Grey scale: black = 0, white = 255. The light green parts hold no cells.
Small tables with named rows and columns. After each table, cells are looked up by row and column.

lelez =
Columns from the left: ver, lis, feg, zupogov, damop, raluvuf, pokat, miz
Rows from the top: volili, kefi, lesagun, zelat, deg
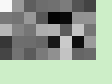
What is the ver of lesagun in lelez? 183
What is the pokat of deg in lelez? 101
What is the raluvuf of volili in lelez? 124
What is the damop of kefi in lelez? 3
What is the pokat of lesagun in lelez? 196
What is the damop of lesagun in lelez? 177
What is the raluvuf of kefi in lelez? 9
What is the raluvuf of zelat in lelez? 202
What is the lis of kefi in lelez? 115
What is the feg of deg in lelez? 91
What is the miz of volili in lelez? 67
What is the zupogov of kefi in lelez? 87
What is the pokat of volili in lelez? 83
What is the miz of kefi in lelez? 147
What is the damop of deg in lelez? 144
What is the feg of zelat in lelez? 109

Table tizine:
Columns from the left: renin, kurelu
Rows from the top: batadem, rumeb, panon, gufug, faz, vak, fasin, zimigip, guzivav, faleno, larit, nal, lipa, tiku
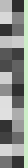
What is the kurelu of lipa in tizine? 192
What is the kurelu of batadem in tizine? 45
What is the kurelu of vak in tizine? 98
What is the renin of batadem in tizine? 188
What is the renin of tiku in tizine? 115
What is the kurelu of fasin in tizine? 93
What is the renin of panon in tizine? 49
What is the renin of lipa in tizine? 216
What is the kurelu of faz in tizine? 62
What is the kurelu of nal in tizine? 107
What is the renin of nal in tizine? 65
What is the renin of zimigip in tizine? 141
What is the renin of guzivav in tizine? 223
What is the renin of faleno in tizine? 224

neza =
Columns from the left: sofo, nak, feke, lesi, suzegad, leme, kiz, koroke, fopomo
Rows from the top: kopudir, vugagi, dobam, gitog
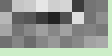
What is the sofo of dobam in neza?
165
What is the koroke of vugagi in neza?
115
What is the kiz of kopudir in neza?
60
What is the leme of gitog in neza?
124
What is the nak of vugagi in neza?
94
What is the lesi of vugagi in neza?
59
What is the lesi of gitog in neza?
134
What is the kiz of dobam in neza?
126
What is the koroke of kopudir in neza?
116
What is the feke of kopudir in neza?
203
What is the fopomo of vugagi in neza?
142
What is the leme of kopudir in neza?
213
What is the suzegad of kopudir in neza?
207
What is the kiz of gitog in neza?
136
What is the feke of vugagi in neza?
86
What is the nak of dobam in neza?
117
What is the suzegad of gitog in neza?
152
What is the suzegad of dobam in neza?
135
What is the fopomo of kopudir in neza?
122
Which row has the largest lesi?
kopudir

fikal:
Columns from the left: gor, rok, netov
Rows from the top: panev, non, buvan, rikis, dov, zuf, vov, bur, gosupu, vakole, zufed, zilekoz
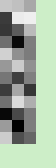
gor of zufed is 155
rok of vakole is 73
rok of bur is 166
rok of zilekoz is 79
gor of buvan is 55
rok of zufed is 1
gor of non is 59
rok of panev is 192
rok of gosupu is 219
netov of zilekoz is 102
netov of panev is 168
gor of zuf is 152
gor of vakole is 8
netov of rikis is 125
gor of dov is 209
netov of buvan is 186
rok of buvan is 92
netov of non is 239
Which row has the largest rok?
non

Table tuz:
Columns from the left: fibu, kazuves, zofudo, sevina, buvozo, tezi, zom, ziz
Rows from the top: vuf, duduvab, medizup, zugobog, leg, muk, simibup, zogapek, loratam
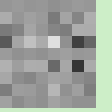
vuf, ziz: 151
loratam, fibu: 161
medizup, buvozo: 133
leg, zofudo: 150
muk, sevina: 172
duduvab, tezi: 164
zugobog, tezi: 144
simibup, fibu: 167
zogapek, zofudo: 155
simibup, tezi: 160
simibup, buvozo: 163
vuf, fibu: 150
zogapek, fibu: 125
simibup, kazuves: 141
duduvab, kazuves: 150
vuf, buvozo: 144
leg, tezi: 159
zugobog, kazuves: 165
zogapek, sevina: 145
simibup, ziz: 133
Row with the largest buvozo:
zugobog

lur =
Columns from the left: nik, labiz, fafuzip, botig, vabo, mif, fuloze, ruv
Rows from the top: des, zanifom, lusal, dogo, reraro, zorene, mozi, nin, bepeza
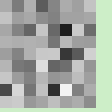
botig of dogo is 174
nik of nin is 73
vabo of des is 133
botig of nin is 192
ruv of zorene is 149
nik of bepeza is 199
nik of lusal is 167
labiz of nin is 214
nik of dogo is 178
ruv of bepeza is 140
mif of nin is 243
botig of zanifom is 141
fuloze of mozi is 189
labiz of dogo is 174
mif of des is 172
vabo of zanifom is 130

